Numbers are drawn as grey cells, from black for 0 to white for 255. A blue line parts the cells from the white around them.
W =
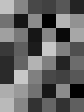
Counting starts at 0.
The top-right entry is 35
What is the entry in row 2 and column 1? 121
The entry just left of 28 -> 95
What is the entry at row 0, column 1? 134
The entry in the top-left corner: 194
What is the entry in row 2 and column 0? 160
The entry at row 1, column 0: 114
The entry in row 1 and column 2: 140
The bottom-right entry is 95
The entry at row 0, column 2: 72
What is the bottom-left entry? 186

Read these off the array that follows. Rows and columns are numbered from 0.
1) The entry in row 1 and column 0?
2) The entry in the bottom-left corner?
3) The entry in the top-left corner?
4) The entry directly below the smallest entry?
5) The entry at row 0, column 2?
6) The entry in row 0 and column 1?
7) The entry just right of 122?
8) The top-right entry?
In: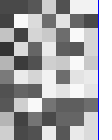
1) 66
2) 207
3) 73
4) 181
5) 87
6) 73
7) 234
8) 242

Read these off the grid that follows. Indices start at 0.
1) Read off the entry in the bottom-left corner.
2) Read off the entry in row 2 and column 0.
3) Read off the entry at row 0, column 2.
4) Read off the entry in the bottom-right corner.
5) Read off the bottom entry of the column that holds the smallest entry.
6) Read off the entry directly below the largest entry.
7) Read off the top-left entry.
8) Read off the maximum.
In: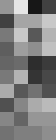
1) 114
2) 121
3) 23
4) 142
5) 127
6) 165
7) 150
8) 229

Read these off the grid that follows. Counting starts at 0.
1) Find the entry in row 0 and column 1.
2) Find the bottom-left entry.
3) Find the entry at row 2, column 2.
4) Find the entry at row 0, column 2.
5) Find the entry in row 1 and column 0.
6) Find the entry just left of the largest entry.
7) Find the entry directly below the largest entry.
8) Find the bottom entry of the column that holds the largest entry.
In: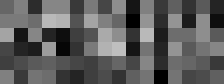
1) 128
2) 128
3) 134
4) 44
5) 122
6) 178
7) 102
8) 51

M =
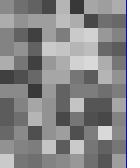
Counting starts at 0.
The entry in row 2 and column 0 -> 131
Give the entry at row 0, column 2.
98
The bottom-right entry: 158
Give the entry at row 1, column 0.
173
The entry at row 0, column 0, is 138
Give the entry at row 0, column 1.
111
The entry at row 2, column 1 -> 98
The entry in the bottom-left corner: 202
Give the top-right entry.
173

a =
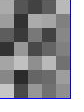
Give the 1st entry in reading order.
171
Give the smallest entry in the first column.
50
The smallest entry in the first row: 66
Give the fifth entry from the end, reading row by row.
198
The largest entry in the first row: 185
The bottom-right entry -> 143
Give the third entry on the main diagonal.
120
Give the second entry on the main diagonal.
50
